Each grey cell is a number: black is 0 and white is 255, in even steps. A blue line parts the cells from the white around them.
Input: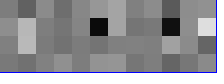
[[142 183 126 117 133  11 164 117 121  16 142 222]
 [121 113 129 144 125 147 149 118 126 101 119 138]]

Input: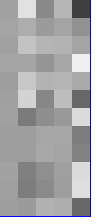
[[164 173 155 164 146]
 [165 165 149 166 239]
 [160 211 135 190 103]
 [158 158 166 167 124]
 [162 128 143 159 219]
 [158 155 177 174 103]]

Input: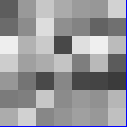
[[107 140 221 143 131  99 112]
 [205 160 172 196 126 185  91]
 [123 127 199 139 153 145 182]]

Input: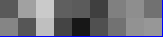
[[133  86 191  68  23  80 114 146 151]]

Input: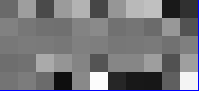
[[129 119 113 112 131 138 113 117 107 152  82]
 [110 113 170 149 132  84 134 134 158  81 159]]

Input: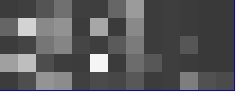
[[101 211 137 146  60 167  59 137  60  62  59  57  57]
 [160 190  77  61  60 245  59 108  87  62  59  57  57]]

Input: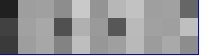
[[ 65 161 168  80 176 154  87 186 161 159 191]]

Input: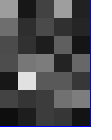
[[110  46  74  48  37]
 [ 77 119 124  35 103]
 [ 67  53  60 113 125]]
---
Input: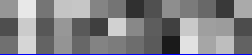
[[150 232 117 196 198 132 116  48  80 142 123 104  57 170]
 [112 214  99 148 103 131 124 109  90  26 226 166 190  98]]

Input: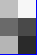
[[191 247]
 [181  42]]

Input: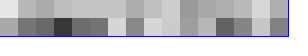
[[231 184 171 189 195 195 195 173 191 205 153 169 174 186 215 175]]

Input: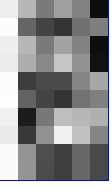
[[238 183 122 160 130  14]
 [239 183 122 162 131  14]
 [251  61  73  75 133 167]
 [240  28 120 190 183 176]
 [250 148  78  62 103  73]]

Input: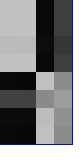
[[193 194   9  62]
 [186 186  13  55]
 [  8   7 192 140]
 [ 12  11 188 144]]

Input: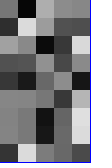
[[118   6 174 140 135]
 [161 137  11  56 217]
 [ 55  25 104 141  22]
 [131 121  18 101 223]
 [ 52 219 124 104  74]]

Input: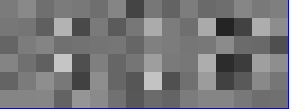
[[123 137 111 123 120 111 133  68 119  99 125 106 110 134 121 127]
 [101 124 132 112 114 116 118 102 128 124 118 120 139 107 105  79]
 [100 123 142 120  65 142 102  86 195  80 112 156  65  89 137 118]]

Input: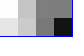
[[254 197 126 125]]
